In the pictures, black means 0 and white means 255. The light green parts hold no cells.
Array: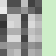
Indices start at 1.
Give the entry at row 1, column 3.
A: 77
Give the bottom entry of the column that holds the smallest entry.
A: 92
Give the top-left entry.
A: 218
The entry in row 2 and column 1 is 233
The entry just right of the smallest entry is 218
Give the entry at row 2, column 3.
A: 120
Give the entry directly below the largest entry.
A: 77
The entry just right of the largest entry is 120
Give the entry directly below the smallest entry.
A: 77
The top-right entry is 92
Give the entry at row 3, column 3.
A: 206

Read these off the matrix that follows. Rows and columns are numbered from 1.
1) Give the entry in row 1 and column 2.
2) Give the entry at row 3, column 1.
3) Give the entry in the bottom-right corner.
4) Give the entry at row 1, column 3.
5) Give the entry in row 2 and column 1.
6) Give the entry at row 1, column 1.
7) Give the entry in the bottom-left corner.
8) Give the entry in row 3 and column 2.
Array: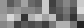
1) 91
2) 162
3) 35
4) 119
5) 149
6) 149
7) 134
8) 215

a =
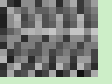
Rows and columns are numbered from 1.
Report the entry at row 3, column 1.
32
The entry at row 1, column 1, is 169
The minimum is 17
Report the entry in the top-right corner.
156
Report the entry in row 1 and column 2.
56
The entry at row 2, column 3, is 124
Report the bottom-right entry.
169
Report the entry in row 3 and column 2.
140
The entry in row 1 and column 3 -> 32
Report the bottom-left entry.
56
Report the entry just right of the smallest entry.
68
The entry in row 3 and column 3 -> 181
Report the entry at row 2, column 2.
169

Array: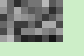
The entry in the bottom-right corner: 74
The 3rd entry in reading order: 46
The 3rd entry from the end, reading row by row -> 74
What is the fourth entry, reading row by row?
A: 89
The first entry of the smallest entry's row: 158
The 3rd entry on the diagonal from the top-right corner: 60
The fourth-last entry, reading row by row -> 33
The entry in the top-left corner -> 170
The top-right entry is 117
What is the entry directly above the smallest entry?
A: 117
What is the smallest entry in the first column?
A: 60
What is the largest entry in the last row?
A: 185
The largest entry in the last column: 158
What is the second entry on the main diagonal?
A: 103
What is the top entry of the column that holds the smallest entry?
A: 89

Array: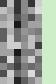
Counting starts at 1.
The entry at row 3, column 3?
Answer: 80
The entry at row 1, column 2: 192
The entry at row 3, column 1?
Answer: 149
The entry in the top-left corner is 64
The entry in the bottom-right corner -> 178
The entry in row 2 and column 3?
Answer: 52
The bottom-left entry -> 178
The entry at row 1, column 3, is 52
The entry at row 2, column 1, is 192
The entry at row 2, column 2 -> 162
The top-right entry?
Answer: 206
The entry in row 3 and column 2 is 178
